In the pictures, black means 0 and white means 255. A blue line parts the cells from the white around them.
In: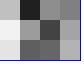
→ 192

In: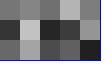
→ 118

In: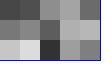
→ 71

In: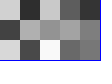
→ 209

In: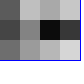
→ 91

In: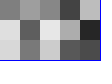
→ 127
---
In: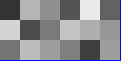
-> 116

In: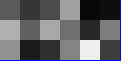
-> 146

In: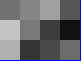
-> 176

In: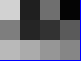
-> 185

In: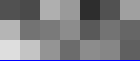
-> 222

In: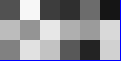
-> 129

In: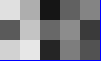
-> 210

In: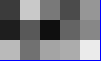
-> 186
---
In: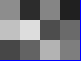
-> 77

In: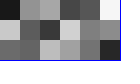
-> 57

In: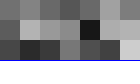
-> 153

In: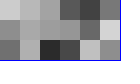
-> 157

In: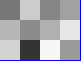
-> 176

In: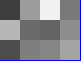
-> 100
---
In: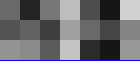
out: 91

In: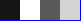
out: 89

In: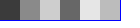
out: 206

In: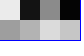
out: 219

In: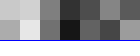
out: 113

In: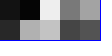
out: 195
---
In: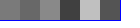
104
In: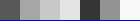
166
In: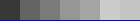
100
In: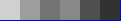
157
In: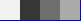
54
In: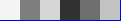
126
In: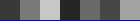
121
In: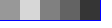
215
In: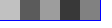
91
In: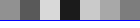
89
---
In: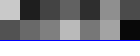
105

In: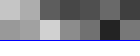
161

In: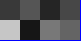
22

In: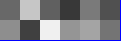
64

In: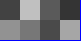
119

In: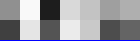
229
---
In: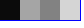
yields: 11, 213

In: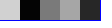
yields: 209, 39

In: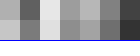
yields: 176, 51

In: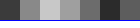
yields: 59, 93

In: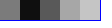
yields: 123, 197

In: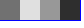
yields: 113, 46

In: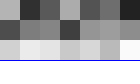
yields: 180, 250
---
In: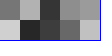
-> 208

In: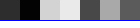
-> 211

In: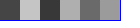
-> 197

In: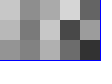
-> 148

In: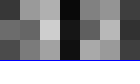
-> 162

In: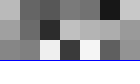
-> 239

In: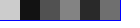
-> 18
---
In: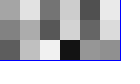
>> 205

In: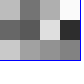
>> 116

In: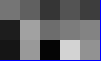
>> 53

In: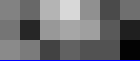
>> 144

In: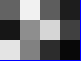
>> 241

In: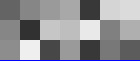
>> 56

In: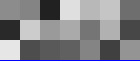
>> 184

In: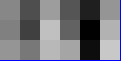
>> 85

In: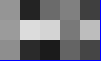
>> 107

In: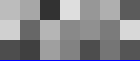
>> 151
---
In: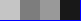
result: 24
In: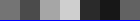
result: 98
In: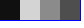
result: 78
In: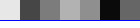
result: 102
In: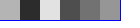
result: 150
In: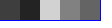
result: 100
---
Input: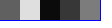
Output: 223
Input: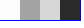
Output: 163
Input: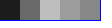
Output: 105
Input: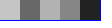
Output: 104
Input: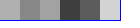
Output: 135
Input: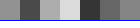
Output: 74
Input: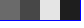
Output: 71
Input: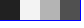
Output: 243
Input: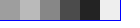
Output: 186
